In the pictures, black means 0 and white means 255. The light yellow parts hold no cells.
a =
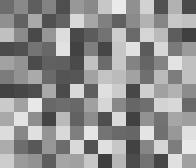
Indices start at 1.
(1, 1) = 109
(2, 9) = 96
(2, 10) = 139
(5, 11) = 101
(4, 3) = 116
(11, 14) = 232
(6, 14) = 192
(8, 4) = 104
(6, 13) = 125
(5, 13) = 227
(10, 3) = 224
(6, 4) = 106
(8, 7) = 160
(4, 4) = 104
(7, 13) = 178
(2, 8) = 128
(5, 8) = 107
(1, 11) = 210
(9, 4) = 68
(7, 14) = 140
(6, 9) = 187
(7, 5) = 75
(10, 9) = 105
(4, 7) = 127
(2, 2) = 98
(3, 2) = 139
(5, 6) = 74
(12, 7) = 199
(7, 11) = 207
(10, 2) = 135
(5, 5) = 95
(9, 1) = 168
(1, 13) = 178
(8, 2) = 161
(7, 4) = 169

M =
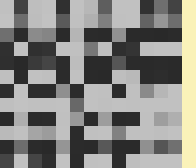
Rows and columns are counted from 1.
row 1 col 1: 192
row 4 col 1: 48
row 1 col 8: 94
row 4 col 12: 193
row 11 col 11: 144
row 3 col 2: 43
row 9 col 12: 158
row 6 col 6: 193
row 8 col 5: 193
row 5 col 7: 42
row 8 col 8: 191
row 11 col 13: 112
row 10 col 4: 156
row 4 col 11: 191
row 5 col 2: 41
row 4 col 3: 48
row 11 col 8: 88
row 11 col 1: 43
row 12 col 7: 192
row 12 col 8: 193
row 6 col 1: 191
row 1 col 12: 111
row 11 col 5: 149
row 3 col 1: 111
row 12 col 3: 69
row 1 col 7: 183
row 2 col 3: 189
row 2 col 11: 99
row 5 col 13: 42
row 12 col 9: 43
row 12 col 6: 42
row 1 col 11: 49
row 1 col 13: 67
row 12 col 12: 193
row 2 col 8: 127

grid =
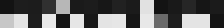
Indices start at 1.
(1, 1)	19
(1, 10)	27
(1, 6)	26
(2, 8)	228
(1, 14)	38
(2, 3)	29
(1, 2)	29
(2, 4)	232
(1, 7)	28

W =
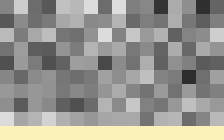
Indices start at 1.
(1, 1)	132
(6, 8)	161
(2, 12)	116
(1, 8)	108
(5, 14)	128
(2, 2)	139
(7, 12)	154
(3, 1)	186
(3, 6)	111
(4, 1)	114
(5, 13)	144
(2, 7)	137
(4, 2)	156
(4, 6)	124
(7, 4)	146
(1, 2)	205
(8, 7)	107
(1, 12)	51
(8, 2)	90
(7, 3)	151
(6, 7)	121
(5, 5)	98
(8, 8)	180
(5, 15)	90
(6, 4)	147
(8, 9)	138
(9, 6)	162
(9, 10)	169
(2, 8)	140
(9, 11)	115
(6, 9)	141
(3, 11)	154
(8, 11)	129
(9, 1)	219

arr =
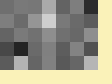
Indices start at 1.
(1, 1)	111
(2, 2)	107
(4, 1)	72
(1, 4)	170
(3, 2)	122
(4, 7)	81
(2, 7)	92
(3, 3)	113
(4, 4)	128
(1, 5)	99
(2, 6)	106
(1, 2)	121
